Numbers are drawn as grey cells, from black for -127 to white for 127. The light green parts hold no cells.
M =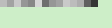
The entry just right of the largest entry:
-17
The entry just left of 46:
60
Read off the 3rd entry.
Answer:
73
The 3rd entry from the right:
46
